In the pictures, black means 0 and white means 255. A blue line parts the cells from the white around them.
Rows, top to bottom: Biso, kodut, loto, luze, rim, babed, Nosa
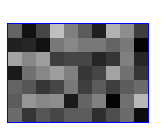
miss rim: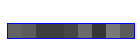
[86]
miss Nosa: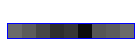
[78]
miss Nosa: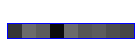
[46]

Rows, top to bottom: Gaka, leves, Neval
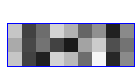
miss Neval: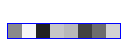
[39]
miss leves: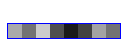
[72]
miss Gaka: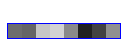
[177]
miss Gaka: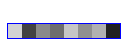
[101]
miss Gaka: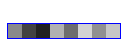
[101]

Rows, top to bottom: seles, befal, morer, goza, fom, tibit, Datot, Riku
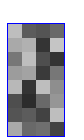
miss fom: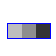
[184]
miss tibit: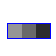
[78]
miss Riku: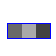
[111]
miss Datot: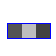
[92]

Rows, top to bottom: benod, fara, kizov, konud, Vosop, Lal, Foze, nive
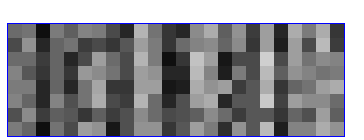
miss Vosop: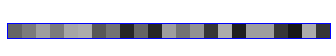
[60]
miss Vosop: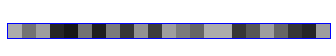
[166]
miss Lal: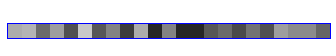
[66]
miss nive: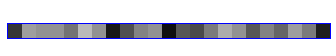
[46]
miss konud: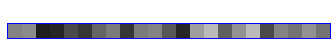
[152]

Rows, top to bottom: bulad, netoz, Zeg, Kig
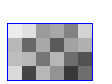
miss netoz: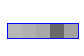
[90]
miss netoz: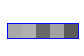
[183]
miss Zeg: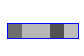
[118]
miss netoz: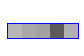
[104]
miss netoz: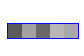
[176]
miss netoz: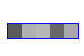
[162]
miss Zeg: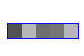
[189]

